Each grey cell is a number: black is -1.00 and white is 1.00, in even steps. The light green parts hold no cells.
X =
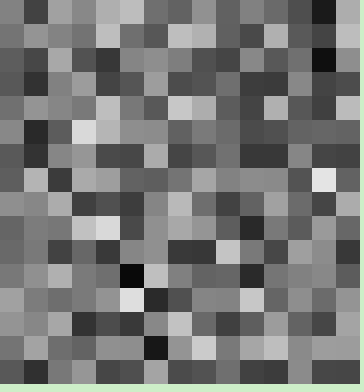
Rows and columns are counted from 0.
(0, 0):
0.02
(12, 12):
0.11
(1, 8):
0.39
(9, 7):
0.32
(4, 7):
0.56
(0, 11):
-0.17
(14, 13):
0.23
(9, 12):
-0.29
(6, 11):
-0.56
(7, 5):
-0.23
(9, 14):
-0.19
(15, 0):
-0.31
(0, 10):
0.01
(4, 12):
-0.32
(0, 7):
-0.23
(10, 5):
0.05
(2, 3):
-0.36
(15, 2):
-0.06
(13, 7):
0.52
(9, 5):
-0.43
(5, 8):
-0.04
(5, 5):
0.11
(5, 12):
-0.22
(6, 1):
-0.60
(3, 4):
-0.47
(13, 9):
-0.50
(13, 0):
0.16
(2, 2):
0.32
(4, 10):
-0.47
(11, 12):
0.01
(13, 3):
-0.60
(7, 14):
-0.23
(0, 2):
0.26
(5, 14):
-0.22
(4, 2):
0.05

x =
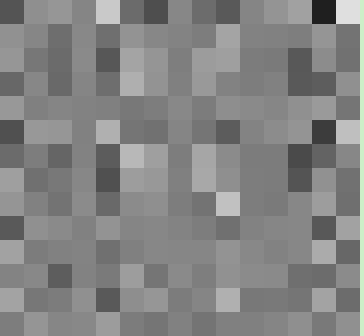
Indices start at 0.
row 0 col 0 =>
-0.34
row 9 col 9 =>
-0.12
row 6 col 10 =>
-0.03
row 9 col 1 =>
0.13
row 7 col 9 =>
0.12
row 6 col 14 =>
0.06
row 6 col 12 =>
-0.42
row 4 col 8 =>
-0.03
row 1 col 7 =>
0.03
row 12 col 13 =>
0.28
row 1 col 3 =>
0.07
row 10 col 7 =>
0.05
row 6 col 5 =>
0.44
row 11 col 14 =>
0.09
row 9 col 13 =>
-0.31
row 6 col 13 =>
-0.22
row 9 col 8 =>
-0.02
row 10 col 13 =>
0.34
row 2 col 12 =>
-0.31
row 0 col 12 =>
0.26
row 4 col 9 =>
0.11
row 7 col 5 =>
0.23
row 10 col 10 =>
0.07
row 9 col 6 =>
0.06
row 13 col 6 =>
-0.08
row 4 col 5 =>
-0.06
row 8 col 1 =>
0.01
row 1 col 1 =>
0.05
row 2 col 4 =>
-0.32
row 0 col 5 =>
-0.16
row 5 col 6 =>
-0.11
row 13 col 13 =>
-0.05
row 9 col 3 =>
0.01
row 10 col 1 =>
-0.03
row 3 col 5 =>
0.37

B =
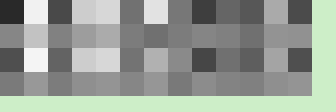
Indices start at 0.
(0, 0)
-0.68
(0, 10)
-0.32
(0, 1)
0.89
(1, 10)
-0.12
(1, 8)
0.04
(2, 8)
-0.45
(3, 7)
-0.05
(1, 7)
-0.03
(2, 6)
0.39
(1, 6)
-0.12
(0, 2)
-0.43
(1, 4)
0.34
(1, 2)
0.01
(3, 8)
0.10
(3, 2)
-0.03
